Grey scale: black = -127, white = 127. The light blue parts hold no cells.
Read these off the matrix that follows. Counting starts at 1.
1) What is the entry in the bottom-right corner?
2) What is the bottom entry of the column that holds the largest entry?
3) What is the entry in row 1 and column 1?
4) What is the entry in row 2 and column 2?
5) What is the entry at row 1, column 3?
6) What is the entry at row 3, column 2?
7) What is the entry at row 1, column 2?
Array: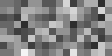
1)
-9
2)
116
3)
-9
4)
19
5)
-24
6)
-40
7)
-9

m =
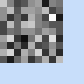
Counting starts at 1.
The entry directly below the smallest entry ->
-86
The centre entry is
16
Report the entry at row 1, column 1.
72
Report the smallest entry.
-113
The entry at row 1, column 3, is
-57
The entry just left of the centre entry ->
16
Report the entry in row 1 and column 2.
3
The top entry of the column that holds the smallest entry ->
-41
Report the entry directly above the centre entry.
72
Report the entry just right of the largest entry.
-101
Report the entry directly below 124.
-41
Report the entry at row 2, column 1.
16
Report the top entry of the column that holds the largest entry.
3
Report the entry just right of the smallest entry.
-11
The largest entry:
124
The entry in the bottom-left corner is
-41
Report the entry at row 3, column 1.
16
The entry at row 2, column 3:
-41
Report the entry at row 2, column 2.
60
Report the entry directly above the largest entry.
-57
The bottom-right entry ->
60
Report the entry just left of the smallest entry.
-73
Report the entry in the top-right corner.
-11

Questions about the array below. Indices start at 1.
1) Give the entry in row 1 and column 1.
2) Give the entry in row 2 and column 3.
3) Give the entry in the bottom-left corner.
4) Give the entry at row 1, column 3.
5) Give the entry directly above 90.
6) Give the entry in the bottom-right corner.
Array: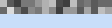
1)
62
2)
-7
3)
-22
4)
-65
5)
-37
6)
36

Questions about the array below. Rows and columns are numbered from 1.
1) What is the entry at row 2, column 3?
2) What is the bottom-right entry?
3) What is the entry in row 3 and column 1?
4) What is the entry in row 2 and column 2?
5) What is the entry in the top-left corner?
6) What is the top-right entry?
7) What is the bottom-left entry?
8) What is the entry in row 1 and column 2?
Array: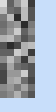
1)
-29
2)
-43
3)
-5
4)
-17
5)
92
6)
-68
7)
-5
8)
-29

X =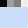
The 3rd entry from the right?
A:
29
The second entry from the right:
-2
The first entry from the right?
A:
111

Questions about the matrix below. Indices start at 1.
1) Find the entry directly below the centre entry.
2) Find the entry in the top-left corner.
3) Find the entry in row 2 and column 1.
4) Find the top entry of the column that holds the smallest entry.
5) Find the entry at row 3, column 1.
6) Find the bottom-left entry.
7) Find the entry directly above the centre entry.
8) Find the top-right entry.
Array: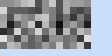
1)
-15
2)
15
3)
83
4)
-45
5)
29
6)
-15
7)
71
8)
15
